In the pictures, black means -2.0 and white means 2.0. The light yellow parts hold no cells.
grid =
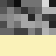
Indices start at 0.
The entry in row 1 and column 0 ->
-0.6
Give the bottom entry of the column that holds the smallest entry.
-1.0
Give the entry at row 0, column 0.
-0.8
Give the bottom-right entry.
0.4
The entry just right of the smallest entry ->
-0.2
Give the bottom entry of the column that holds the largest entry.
0.8
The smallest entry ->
-1.8
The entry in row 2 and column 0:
0.0
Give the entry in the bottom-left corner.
-0.4
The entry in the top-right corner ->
-1.6
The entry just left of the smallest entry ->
-1.2
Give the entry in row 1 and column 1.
0.0

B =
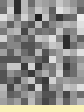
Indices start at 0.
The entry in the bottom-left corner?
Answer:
0.5
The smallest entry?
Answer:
-1.5
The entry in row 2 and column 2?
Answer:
-0.1
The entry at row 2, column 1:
0.9
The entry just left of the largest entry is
-0.3
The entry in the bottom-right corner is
0.9
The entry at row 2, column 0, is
1.5
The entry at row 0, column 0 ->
-0.1
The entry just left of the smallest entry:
0.5
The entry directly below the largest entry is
1.5
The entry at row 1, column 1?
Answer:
1.3
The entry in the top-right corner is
-0.1
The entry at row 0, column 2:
-1.3
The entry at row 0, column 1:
0.7
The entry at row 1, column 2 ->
-1.3
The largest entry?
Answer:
1.7
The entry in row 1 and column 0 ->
-0.3
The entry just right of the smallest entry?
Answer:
1.1
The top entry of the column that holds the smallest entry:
0.7

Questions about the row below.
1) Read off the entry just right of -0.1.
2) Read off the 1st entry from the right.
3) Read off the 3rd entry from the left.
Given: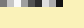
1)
1.1
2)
-1.7
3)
1.9

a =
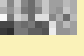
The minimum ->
-1.3
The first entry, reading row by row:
1.1
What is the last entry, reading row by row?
0.5
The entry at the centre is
1.5
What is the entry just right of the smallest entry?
-0.1
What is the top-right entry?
0.7
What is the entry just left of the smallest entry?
-1.1
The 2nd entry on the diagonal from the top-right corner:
1.1
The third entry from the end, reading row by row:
0.3
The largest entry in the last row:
1.7
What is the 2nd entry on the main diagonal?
0.3
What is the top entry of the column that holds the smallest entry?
0.1
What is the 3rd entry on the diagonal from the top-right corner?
0.7
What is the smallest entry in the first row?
-0.3
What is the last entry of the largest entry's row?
0.9

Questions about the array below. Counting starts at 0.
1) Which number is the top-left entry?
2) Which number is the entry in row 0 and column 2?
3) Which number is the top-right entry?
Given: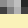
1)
0.2
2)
1.0
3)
-1.4

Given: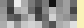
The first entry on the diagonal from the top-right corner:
-0.3
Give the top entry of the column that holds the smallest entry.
-1.7
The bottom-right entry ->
1.5
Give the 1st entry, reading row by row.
0.1
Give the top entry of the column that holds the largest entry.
1.7
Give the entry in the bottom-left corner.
0.7
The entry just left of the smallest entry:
-0.1
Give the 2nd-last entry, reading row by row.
0.9
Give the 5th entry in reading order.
-0.1
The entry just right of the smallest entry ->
0.1
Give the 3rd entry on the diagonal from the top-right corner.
0.5
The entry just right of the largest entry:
0.7
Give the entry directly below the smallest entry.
0.9

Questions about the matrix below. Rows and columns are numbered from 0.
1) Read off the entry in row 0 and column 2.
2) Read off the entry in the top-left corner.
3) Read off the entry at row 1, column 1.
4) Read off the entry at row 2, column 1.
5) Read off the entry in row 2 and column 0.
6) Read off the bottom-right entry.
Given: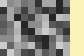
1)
0.4
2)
1.2
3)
0.6
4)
0.6
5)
-0.4
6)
0.8
